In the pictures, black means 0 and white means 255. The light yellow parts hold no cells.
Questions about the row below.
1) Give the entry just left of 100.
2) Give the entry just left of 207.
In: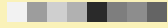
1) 141
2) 157

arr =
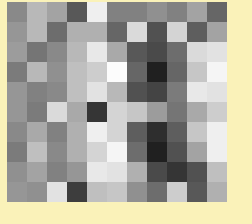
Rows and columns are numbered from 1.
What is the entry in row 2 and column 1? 150
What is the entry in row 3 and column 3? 137
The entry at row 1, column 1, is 137
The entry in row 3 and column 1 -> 156
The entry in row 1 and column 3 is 163
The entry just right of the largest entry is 102
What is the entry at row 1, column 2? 184
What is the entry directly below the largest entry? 184
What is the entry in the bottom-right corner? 176
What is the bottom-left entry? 150
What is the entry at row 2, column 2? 184
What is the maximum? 252
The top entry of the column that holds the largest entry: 129
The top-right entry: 102
